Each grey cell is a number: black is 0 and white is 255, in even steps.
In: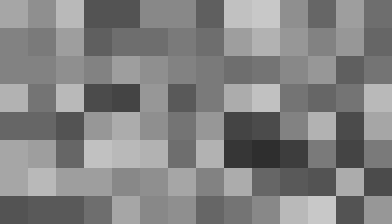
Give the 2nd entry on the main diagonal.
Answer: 122
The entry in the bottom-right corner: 151
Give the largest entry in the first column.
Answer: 178
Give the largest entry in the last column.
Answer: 185
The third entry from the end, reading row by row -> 200
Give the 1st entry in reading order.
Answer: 166
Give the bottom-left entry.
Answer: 83
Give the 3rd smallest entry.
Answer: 61
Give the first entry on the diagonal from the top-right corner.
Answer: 110
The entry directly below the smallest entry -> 102
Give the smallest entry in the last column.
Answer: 75
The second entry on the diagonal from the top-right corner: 151
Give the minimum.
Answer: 46
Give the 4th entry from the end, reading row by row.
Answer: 185
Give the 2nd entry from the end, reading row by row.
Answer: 83
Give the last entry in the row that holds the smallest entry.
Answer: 122
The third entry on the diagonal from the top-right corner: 151
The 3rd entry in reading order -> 185
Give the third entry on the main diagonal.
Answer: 143

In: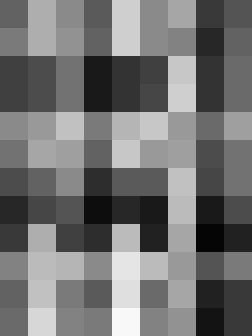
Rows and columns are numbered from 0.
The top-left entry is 98
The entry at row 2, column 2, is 114
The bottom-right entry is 57
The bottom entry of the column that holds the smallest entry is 19
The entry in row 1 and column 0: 122
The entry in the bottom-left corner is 106
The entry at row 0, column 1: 174
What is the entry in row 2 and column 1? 76
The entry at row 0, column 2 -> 138
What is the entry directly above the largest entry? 223
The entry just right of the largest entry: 130
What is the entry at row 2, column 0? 64
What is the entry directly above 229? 187
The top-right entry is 84
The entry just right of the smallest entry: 33
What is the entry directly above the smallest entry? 25
